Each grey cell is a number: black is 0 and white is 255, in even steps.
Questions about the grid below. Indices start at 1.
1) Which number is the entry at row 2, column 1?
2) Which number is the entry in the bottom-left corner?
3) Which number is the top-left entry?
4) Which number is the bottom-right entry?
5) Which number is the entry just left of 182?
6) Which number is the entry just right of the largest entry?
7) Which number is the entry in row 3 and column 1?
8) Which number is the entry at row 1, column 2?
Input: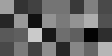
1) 38
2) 73
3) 161
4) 182
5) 103
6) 24
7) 89
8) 51
